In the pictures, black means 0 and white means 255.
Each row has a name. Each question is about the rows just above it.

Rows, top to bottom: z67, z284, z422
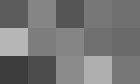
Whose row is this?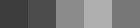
z422
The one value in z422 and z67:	[119]
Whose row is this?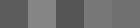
z67
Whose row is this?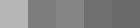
z284

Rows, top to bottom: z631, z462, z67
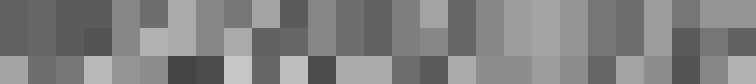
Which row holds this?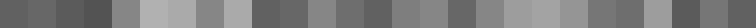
z462
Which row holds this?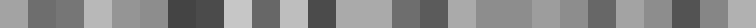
z67

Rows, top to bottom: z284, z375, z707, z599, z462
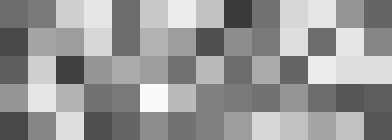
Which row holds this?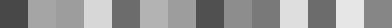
z375
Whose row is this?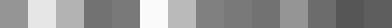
z599
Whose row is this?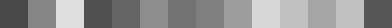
z462

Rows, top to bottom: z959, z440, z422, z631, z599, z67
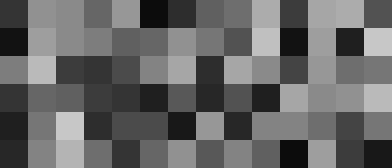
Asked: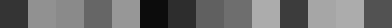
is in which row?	z959
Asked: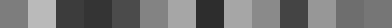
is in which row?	z422
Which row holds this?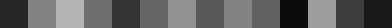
z67
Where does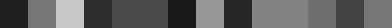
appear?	z599
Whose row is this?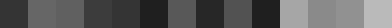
z631

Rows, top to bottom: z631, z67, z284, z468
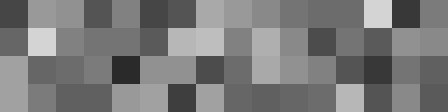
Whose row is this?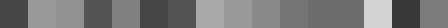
z631

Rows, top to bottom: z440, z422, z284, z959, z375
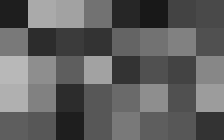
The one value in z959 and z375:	[87]
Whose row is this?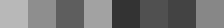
z284
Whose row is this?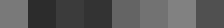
z422
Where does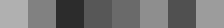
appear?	z959
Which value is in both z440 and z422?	[114]
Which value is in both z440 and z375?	[30]

